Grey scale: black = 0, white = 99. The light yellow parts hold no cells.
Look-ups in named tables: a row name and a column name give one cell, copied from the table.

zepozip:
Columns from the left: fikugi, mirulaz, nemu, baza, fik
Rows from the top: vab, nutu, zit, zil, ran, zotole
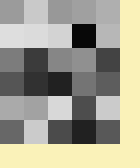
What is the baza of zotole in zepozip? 13
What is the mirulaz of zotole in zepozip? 79
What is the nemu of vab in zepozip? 59
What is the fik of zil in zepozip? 36
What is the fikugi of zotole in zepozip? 40
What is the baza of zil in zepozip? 45
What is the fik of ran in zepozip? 79
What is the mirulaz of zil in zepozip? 19
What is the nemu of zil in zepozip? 13

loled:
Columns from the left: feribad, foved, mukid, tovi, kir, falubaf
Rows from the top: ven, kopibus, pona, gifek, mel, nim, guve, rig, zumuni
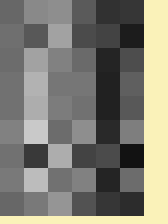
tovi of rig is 50
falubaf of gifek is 37
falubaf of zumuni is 17
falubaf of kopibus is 11
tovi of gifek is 46
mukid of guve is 67
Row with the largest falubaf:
nim

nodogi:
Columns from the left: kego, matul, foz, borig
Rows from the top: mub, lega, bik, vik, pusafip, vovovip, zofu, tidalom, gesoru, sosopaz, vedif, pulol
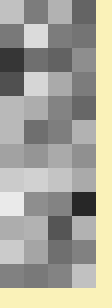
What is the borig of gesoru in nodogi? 15
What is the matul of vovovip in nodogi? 43
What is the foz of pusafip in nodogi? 51
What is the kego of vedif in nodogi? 79
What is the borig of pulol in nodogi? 75
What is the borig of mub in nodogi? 39
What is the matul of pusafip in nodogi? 67
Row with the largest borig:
pulol

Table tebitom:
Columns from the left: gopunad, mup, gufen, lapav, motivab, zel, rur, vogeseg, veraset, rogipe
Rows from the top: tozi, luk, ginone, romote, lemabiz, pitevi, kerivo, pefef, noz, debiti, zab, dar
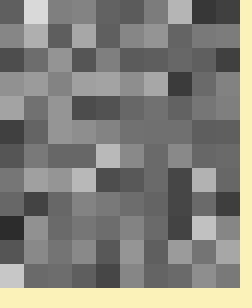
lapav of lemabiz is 29
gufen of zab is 45
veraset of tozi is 21
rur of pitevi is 43
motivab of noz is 47
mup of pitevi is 39
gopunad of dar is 77
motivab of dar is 27
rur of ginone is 36
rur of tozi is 48
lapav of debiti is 46
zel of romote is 55
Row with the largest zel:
zab

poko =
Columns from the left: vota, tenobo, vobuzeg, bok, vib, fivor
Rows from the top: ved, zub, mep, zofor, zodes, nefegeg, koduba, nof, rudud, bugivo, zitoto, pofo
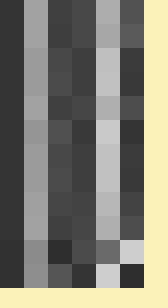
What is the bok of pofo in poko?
20
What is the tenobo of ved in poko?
63
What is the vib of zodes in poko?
68
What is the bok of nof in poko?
24
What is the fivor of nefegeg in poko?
20
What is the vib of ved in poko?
67
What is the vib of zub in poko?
65
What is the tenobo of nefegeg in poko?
58
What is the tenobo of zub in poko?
63
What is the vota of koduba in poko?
20
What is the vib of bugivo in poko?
68
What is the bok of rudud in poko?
26
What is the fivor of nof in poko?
22
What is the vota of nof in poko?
20
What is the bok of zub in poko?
28
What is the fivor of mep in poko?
23
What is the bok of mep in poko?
24
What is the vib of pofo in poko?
80

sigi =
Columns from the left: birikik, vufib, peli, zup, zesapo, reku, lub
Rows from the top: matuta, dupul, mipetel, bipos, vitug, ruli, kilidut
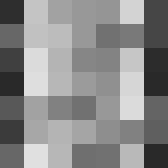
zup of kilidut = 43
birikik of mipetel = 25
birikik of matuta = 18
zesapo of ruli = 55
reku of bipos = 83
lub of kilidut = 16
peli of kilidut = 71
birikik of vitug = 34
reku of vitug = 85
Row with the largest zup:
ruli

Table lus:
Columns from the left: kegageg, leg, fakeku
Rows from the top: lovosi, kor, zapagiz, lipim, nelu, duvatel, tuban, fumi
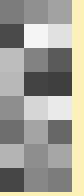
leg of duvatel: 64
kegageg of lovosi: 48
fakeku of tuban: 65
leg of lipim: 26
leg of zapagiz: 51
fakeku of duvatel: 40
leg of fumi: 52
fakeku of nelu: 91
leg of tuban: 55
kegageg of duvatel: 43
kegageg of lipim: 72
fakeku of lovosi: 63
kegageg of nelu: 55
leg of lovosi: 56
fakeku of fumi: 48
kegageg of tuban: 70
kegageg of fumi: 27
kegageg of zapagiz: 73

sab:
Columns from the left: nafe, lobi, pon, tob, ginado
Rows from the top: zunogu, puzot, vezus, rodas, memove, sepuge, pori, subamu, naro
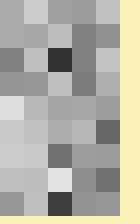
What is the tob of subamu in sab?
55
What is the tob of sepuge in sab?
71
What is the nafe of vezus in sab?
50
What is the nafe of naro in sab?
59
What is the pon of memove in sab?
64
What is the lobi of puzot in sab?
65
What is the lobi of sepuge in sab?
75
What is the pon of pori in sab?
44
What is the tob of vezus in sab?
50
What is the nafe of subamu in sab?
74

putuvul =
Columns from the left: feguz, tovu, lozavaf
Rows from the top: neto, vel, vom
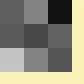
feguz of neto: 37
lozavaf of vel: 38
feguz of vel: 35
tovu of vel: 28
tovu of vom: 51
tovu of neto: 51
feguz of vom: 76
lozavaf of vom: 33

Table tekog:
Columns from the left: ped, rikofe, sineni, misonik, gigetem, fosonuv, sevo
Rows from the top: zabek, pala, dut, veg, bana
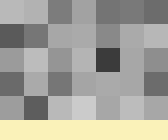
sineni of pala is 65
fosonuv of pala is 66
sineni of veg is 46
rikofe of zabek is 69
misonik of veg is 64
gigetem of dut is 23
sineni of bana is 72
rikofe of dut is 73
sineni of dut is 58
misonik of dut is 70
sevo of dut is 55
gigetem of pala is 53
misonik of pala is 66
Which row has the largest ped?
zabek

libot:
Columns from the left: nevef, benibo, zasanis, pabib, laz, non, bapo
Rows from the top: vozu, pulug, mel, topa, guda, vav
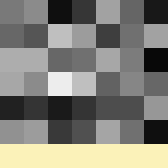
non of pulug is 43
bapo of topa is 40
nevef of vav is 56
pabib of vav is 31
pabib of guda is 20
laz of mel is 65
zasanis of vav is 22
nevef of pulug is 40
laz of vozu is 63
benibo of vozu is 54
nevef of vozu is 47

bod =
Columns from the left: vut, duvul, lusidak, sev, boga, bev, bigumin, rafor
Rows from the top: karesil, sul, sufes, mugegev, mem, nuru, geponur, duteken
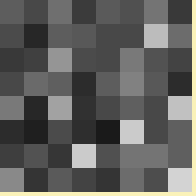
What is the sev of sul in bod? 34
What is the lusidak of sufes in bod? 58
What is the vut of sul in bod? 29
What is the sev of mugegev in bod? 17
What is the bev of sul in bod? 28
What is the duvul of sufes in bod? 25
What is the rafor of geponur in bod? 37
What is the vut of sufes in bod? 22
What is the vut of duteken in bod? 53
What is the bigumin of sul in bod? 73
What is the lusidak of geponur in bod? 21
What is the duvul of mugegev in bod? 41
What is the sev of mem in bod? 19
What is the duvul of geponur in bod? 32
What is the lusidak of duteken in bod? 35
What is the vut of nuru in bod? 17
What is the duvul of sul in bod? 15
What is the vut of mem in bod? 47
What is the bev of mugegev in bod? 50
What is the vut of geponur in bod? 24
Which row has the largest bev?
nuru

